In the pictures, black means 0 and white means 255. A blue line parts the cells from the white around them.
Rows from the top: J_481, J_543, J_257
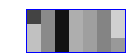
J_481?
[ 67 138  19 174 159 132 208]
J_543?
[193 138  19 174 159 132 208]
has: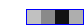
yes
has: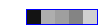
yes

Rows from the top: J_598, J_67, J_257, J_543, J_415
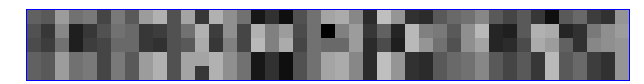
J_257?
[ 75  61 113  31  61  69 105 105  55  49  81  89 171  55 128  69 185 128
 171  69 113 105 105 156  43  75  31 185 149 113  81 143 164  37  43  75
 171 156  97  49 135 143 149]
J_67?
[ 81  55 135  31  55  81 113 105  55  61  81 113 177  61 143  69 177 128
 156  75 113   1 128 156  55  97  37 185 128 121  89 143 185  37  31  89
 177 171  37  49 121 143 156]
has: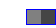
yes
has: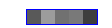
no

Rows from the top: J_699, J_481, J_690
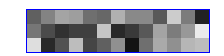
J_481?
[118  75  49  63  63 197  41  57  88 164 124 152 235]
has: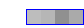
no

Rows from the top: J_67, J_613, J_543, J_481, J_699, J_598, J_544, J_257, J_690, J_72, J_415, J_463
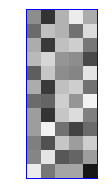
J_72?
[127  81 198 157 206]
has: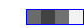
no
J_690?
[157 242 113  66 107]
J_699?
[ 94 198 141 133 228]
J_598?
[172  58 192 206 113]
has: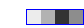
no
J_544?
[107 101 206 149 242]

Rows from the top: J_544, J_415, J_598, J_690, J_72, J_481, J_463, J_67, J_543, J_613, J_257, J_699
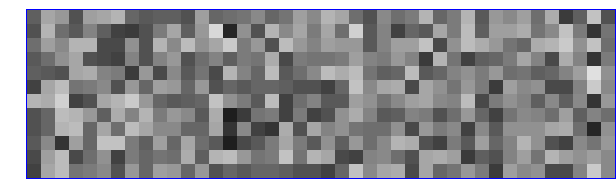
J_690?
[ 89 110 145 166  81  73  65 131  81 131 152  81 110 131  95 123 116 172
  73 123 116 116 123 159 131 123 152 131  59 180 116  65  95 102 123 166
 131  73 172 131  52 123]
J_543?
[ 81 102 180 188 102 166 110 188 166 137 137 102 102 166  52 137  65  52
 172  81 166 131 145 116 110 110 145  73 152 123 137  65 137  89 145 145
 145 166 172 110  38 145]
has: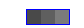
no
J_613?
[ 89 137  52 159 102 194 194 123  95 159 102 166 110  89  30  73  89 123
 166 123  89 145  95 152 110 137 180 172  81  65 123  89 159 102 131 180
 145  81  65 137 116 152]
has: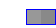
yes
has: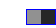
no

